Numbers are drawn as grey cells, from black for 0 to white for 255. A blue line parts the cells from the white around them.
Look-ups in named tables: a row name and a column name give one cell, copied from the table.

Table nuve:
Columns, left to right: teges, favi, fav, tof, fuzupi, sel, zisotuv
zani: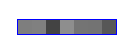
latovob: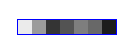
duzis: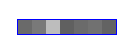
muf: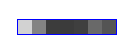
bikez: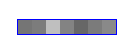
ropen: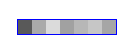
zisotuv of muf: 84
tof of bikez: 131
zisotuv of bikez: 137
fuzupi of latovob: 126
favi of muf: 131
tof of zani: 142
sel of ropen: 198
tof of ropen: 161
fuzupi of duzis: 107
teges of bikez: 117
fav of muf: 60
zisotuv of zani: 87
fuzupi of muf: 63
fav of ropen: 219
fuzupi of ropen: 183
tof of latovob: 83
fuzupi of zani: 116
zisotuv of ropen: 166
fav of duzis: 189
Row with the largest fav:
ropen

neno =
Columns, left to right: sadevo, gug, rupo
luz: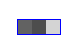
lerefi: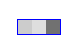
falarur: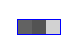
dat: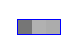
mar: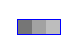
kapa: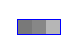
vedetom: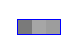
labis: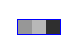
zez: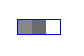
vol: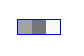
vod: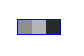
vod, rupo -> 41
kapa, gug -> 135
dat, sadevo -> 118
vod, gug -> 180
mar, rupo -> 189
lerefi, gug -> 222
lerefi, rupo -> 113
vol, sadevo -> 163
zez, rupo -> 253
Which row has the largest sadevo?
lerefi

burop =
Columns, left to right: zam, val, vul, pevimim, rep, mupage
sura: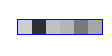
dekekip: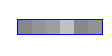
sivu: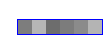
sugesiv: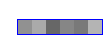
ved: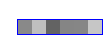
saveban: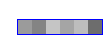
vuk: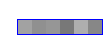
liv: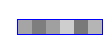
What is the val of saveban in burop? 132
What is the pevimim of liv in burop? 206
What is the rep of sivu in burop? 139
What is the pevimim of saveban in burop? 165
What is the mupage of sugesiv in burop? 180
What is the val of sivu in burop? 182
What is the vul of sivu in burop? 109
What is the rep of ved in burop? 134
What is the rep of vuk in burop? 174
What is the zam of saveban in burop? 155
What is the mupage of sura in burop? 165
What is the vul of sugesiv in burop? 103
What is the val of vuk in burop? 144
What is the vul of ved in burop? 99
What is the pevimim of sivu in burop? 124
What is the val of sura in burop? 47
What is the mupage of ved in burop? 198
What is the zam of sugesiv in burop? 145

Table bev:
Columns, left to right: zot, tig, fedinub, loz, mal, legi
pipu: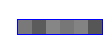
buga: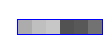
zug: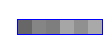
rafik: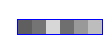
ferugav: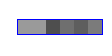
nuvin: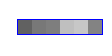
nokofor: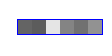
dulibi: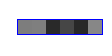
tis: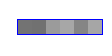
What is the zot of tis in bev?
115
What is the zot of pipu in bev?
121
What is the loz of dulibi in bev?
70
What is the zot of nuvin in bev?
97
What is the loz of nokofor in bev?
132
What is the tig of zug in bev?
133
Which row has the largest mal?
nuvin

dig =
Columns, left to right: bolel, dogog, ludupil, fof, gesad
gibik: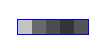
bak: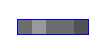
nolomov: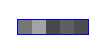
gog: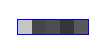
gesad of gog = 88
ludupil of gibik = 77
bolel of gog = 197
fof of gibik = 53
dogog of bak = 153
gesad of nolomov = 77
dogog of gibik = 104
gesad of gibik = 85
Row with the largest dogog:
nolomov

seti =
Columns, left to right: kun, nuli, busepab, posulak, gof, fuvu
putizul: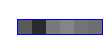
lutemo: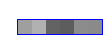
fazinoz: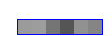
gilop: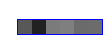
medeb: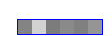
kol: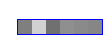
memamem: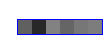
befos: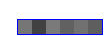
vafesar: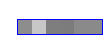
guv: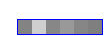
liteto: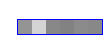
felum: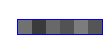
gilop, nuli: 33
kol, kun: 127
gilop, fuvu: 108
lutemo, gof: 140
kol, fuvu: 134
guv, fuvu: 127
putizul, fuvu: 111
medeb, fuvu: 149
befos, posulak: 97
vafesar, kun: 141
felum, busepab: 104
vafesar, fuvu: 138
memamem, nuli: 40
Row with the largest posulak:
guv

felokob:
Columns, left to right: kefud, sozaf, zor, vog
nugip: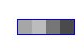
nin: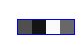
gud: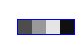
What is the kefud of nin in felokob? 79
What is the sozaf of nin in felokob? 20
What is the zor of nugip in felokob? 118
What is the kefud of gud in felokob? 77
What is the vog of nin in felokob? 104
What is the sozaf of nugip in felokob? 188
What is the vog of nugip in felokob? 74
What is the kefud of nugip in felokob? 166
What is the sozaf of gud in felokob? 153

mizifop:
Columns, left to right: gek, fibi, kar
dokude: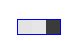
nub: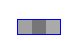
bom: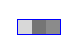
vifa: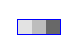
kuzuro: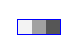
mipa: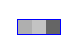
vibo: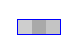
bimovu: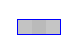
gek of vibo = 206
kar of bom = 139
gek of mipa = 175
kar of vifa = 104
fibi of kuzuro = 161
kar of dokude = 59
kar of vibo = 196
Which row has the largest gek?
kuzuro

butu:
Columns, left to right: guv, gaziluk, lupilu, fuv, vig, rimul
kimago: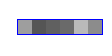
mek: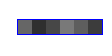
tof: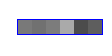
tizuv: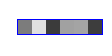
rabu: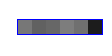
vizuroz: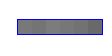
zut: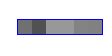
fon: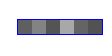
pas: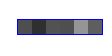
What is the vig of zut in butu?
131
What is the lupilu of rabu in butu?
103
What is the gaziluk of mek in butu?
47
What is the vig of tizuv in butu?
164
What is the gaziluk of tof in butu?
113
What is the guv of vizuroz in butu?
120

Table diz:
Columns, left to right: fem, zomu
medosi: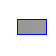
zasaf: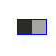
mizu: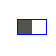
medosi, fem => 152
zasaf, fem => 43
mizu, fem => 83
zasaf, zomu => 165
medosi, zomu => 154
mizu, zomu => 254
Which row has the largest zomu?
mizu

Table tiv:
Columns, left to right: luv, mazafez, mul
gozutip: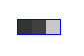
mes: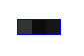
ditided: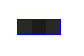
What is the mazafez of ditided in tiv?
27
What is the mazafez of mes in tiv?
12
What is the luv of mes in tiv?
51
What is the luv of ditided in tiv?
41
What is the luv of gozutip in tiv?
51
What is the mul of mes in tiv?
21
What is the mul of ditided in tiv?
40

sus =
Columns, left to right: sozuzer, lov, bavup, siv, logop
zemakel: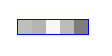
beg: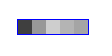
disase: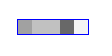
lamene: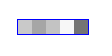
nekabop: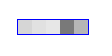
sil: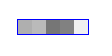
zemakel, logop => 125
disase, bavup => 193
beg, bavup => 206
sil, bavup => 118
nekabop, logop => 182
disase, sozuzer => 161
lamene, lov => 166
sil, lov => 186
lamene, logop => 116
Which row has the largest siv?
lamene

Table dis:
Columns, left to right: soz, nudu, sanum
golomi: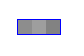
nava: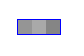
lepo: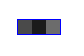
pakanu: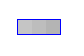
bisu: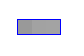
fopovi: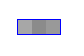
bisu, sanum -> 163
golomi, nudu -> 158
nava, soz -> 149
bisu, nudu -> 162
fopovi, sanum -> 153
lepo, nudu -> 27
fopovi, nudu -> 139
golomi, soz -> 141
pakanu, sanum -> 180
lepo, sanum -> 108
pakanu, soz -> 197
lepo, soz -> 74
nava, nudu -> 169
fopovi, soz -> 167
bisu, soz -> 153
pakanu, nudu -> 189
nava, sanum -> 133
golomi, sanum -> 130
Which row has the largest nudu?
pakanu

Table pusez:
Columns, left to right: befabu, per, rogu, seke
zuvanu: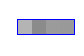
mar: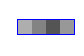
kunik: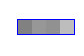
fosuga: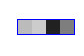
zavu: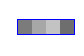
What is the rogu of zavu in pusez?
195
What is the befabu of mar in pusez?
174
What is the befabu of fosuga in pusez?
187
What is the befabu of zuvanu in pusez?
180
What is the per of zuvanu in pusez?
139
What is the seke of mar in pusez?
152
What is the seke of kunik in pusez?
189
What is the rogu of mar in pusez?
84
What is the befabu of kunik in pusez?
129
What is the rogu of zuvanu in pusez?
155
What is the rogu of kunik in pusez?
145
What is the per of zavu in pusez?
167
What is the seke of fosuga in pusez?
126
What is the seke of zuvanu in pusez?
153
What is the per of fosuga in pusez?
204

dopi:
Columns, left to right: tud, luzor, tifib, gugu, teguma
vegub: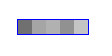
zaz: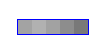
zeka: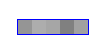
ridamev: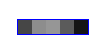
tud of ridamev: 70
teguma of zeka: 161
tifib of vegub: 177
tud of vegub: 112
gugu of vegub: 145
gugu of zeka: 128
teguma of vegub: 196
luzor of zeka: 173
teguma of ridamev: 21
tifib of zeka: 166
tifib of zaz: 162

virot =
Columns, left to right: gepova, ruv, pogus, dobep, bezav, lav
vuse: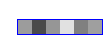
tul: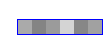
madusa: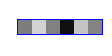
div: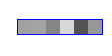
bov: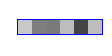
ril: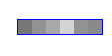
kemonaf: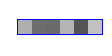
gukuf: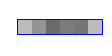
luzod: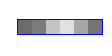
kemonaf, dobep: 181
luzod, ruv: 123
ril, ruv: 147
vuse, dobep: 225
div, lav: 152
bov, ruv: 126
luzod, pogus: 196
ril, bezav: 146
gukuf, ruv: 148
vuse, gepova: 156
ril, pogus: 169
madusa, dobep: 15
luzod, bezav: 167
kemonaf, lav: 193
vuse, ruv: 74
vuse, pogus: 150
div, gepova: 161

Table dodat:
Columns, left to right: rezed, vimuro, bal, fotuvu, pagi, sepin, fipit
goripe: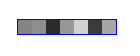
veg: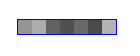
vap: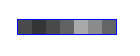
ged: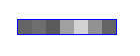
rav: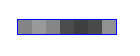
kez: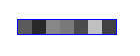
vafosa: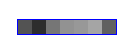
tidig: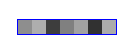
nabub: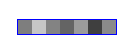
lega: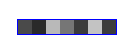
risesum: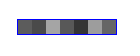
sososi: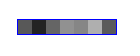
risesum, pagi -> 53
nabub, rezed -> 126
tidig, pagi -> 162
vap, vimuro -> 53
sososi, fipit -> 90
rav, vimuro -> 153
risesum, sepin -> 157
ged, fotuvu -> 160
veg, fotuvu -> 80
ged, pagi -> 211
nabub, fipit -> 138
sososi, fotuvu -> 145
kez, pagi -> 75
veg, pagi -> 105
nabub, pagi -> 155
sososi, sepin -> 175
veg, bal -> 98

